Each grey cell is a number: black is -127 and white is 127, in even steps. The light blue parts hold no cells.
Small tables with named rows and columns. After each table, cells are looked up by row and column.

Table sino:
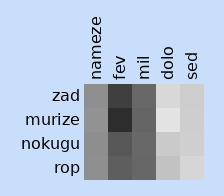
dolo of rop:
66
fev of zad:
-64
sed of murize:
78
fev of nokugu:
-39
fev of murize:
-82
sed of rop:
86
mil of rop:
-24
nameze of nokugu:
14
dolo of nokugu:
74
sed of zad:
77
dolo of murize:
99
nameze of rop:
15
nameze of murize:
18
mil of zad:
-23
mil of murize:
-26

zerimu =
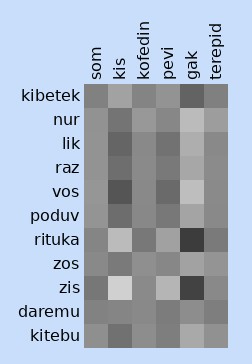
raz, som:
19
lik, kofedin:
9
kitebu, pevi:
-1
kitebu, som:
15
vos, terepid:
10
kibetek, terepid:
0
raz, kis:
-17
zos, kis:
-5
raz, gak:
39
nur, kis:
-11
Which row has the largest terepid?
nur

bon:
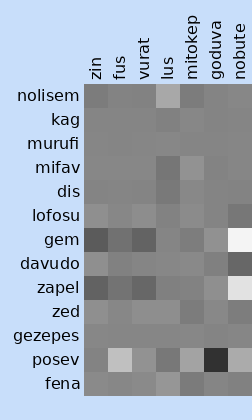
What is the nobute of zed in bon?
-2
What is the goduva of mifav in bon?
3
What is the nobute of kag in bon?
5
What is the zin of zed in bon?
15
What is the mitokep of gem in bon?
-2
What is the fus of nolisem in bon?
3

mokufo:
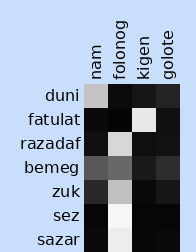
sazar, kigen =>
-120
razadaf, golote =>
-110
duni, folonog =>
-116
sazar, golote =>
-118
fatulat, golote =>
-111
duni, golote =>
-92
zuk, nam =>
-87
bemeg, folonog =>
-23
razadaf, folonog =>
87

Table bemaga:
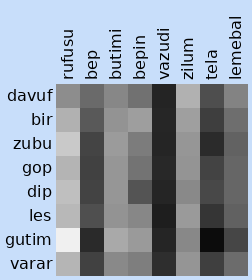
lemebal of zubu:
-29
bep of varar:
-62
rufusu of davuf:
13
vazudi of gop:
-87
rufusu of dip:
63
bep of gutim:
-85
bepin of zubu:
-3
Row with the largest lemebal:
davuf

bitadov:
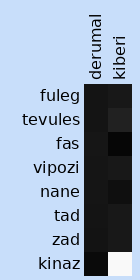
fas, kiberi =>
-121
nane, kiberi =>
-112
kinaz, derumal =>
-117
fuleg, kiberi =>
-103
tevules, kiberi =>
-94
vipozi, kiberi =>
-103
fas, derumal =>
-105
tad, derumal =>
-107
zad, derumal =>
-108
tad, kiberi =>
-103
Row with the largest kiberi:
kinaz

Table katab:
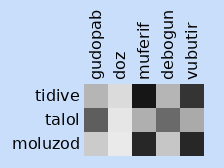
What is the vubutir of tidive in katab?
-75
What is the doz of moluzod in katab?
106
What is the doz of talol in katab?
102
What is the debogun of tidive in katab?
53
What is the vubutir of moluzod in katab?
-88
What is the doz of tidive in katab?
91
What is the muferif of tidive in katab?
-105
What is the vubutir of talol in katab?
42
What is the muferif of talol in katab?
47
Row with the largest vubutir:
talol

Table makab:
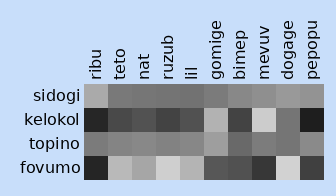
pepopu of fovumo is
-63
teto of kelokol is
-54
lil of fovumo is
52
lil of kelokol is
-46
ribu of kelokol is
-89
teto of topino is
4
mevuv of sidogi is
15
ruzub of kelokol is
-60
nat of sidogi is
-9
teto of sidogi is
-6
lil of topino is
7
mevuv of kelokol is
76
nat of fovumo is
38
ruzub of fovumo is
79
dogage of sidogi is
25
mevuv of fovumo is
-72
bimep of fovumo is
-46
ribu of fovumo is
-90
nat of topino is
8

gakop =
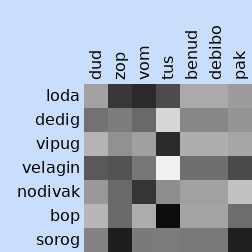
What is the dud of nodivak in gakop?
25
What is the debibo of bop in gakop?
36
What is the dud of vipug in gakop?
52
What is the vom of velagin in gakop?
-8
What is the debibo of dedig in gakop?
7
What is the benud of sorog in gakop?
-6
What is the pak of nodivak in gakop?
65
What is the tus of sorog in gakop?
-4
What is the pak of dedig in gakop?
21
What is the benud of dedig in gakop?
7
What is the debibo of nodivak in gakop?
33
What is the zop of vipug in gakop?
17
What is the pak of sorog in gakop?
-96
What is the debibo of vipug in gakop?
46
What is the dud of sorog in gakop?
3
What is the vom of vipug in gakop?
32
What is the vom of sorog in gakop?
-5
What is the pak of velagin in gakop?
-52
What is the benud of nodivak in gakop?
33
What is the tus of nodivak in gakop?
14

